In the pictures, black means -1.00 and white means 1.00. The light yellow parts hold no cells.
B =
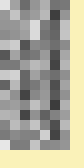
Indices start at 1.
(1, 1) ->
0.78
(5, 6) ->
-0.13
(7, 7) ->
0.42
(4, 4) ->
0.71
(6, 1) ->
-0.32
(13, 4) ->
0.53
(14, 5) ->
0.62
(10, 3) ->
-0.47
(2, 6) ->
-0.51
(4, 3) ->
0.25
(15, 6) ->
0.09
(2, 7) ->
0.17
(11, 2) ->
0.24
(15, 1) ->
0.81
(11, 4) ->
0.50
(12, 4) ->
0.14
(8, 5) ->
0.00
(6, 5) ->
0.21
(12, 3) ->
-0.46
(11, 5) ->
0.24
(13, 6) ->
-0.38
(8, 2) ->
0.65
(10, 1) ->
0.43
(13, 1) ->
0.04
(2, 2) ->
0.53
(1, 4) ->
0.17
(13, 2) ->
0.47
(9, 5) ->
0.16
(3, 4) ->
0.71
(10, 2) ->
0.14

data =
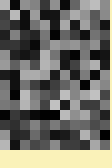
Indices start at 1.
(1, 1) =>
0.42
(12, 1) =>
-0.97
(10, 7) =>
0.48
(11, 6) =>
0.51
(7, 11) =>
-0.80
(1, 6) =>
0.13
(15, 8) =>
-0.52
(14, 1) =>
0.16
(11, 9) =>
-0.54
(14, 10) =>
-0.16
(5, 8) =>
0.17
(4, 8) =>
-0.53
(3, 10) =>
-0.26
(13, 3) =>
-0.36
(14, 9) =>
0.39
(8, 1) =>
-0.79
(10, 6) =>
-0.45
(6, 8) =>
-0.97
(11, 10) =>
-0.53
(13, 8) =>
-0.16
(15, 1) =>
0.43
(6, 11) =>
-0.84
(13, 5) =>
-0.37
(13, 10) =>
-0.41
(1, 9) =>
0.34
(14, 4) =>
-0.17
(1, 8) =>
-0.21
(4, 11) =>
-0.34
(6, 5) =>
0.39
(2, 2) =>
0.45
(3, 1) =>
-0.45
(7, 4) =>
-0.40
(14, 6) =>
-0.86
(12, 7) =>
0.46
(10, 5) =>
-0.30

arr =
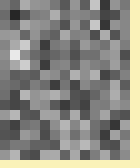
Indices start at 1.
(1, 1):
-0.02
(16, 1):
0.17
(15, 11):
-0.34
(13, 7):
0.42
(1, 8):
0.17
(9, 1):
-0.10
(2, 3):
-0.33
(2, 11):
-0.46
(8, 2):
-0.27
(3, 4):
0.18
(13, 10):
-0.12
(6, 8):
-0.37
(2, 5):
0.02
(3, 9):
-0.23
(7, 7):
0.05
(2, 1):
-0.16
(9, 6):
-0.52
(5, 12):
0.26
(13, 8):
0.05
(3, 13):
0.06
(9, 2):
-0.17
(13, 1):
-0.32
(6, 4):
-0.17
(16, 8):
0.32
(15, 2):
-0.05
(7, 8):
-0.23
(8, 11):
-0.47
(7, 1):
0.05
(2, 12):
-0.39
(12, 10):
0.00
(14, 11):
-0.53
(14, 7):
0.25
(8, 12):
-0.26
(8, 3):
-0.21
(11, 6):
-0.30
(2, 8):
0.06
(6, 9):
-0.11
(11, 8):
-0.33

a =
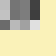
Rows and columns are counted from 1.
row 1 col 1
0.49
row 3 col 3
0.26
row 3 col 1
-0.16

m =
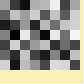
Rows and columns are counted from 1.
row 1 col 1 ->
0.26
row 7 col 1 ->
0.64
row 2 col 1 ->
-0.25
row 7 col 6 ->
0.72
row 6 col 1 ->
-0.20
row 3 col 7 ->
0.55
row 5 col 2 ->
0.65
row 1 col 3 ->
-0.88
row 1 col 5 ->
0.44
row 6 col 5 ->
-0.78
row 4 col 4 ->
-0.13
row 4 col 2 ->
-0.96
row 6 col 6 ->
0.03
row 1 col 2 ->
-0.56
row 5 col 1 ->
-0.51
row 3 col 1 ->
-0.78
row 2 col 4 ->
0.61

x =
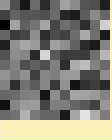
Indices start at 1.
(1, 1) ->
0.17
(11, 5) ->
-0.46
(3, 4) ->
-0.09
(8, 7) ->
0.21
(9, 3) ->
-0.11
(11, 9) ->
-0.30
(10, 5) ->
-0.83
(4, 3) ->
-0.47
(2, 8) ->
-0.79
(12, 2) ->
-0.11
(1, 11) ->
-0.76
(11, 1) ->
-0.88
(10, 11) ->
0.02
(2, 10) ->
0.08
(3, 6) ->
-0.45
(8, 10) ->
-0.46
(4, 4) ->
0.11
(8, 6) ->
-0.01
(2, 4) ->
-0.33
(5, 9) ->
-0.67
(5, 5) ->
-0.45
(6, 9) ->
-0.53
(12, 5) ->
-0.21
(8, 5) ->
0.05
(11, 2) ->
0.05
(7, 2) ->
0.02
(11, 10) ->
-0.48
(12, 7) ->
-0.80
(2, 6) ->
-0.16
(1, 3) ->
-0.82
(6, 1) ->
-0.35
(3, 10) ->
-0.15
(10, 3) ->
-0.01

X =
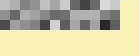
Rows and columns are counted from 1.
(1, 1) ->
0.51
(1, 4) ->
0.13
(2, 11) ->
0.03
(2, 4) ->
0.28
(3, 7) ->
-0.28
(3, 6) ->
0.64
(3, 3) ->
0.12
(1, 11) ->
0.70
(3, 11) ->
-0.68
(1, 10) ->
-0.18
